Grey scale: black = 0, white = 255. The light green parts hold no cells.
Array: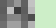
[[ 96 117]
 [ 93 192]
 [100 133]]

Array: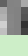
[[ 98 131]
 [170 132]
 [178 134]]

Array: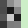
[[ 78 141]
 [ 75  26]
 [ 87 201]]

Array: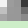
[[243 156]
 [192 153]
 [165 152]]

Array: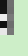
[[ 20 111]
 [ 21 109]
 [237 121]]

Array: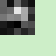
[[ 99  15]
 [ 96 107]
 [118 138]]
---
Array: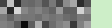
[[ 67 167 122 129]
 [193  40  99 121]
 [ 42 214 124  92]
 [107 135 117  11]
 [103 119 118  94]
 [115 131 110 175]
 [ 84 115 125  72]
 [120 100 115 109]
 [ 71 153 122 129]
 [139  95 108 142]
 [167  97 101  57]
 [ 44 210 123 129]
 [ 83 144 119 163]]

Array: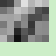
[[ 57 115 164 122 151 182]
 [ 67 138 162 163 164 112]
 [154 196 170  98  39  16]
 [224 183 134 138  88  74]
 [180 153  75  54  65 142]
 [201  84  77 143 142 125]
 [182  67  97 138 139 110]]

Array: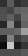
[[ 48  78  81  39  94  36  12  77]
 [ 91  68  96 134  95 128 200  77]
 [ 46  97  67  45 104  59  26  77]
 [ 60 102 107  98 158  79  53  89]]

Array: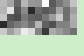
[[186 180 197  42 202]
 [165 228  86 102 159]
 [102  85  76 121 188]
 [182 137 120 136 236]
 [150  42  98 110 219]
 [147 105  93 181 131]
 [250  89 120  96  57]
 [ 90 101 156  81 170]
 [119 164 202 129 154]
 [142 111 111 129 136]
 [194 159 174 170 113]]

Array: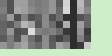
[[118 126 110  99 102  91 149]
 [ 83  83 155  88 152 124 125]
 [159 167  77 127  79  83 148]
 [158 159 130 182  86 154 164]
 [129 138  82 162 222 110 121]
 [121 124  95  86 130  81 105]
 [129 130 137 139 120 140 142]
 [148 150  82 110 130  88  95]
 [ 91 104 111  62 108  67 160]
 [210 216  50 174  56  92 142]
 [ 45  45  45  45  45  45  45]
 [186 176  83 159 147 128  58]
 [120 136 100  99  60  72 201]]

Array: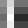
[[145 127 107 121]
 [214 231 251 237]
 [113  79  41  68]
 [113  79  41  68]]

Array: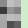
[[137  57 171 166]
 [192 147 189  79]
 [180 130 184  97]]
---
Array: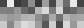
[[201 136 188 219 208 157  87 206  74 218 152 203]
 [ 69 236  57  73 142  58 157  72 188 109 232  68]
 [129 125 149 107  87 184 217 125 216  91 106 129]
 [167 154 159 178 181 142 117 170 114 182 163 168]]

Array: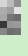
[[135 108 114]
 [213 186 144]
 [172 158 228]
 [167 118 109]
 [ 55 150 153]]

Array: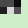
[[ 30 217  80]
 [ 72  74  12]]

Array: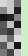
[[121  68 203]
 [214 200 111]
 [135 200  32]
 [ 20  35 134]
 [ 89 194  26]
 [ 81  57 188]
 [187 110 223]
 [ 88 194  22]]

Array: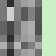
[[122  45 133 158 167 112]
 [123  45 134 159 168 112]
 [118 208 128  89 128  85]
 [119 207 127  88 128  85]
 [ 99  71 113 162 173  80]
 [ 98  71 113 162 173  80]
 [123  46 133 156 167 113]
 [176  95 183  97 128 170]]

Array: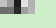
[[108 112  41 158 181]
 [194 157  29 225 177]]

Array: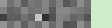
[[147 114 136  97 126 111 145 106 134  84  87 143 113]
 [151 114 133  94 120 114 133 105 130  89 102 141 113]
 [129  99 104 134 115 118 129  90 136 136 124 119 108]
 [ 64  96  93 114  99 197  48  80 132 124 101 108  84]]
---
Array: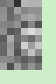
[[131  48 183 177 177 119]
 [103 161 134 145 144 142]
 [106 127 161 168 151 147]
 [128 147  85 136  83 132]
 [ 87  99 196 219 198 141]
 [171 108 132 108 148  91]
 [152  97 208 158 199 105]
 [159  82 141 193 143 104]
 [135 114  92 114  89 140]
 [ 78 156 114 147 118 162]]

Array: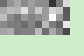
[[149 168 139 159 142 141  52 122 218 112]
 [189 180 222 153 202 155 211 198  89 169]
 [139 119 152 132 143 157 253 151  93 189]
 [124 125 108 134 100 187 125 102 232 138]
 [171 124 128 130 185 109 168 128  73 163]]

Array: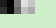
[[  4 122 224 198  28]
 [  8 104 193 172  47]]

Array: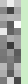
[[238 197 195]
 [ 68 164 133]
 [182 178 173]
 [ 91 252 145]
 [ 98 126 232]
 [174 163 137]
 [ 59 164 134]
 [150  91 120]
 [125 101 116]
 [118 190 183]
 [ 93 181 174]
 [214  72 122]]

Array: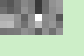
[[ 86 109 135 123  56 108 146 156  97]
 [ 94 107 145 126  59 110 141 152 111]
 [171 147 100 145 254 139 143  85 171]
 [186 143 114 149 186 135 150 119 182]
 [120 122 144 135  95 143 113 147 116]]

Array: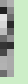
[[176 154]
 [137  32]
 [108 227]
 [ 43 214]
 [ 94 188]
 [145 106]
 [ 47  53]
 [165  72]
 [170 176]
 [170 178]
 [164 109]]

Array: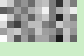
[[197 120 147 108 180 192 124  50 181 125 226]
 [113 157 120 173 194 242 123 174 195 236  93]
 [195 118 159  99 173 199 125  35 179 120 247]
 [102  65 140 188 189 127 104 203 168 162 218]
 [188 202 147 129 198 158 150 102 196 150 157]
 [187  86 158  98 164 165 123  26 190 101 253]]

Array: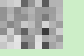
[[201 210 102 149 199  91 179 180 190]
 [174 139 164 179 153 153 157 184 146]
 [183 146 144 172 154 123 160 189 147]
 [136 155 200 188 150 212 179 158 168]
 [205 148  97 169 160  58 159 206 141]
 [181 229 150 151 220 168 178 154 213]
 [218 226  92 143 225  80 164 183 198]]

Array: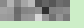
[[179 130 165 185  80 100  87 110 103 138]
 [158 106 132 136 145  47 130 134 140 163]
 [153 110 149 152 214 150 114 148 121 156]]
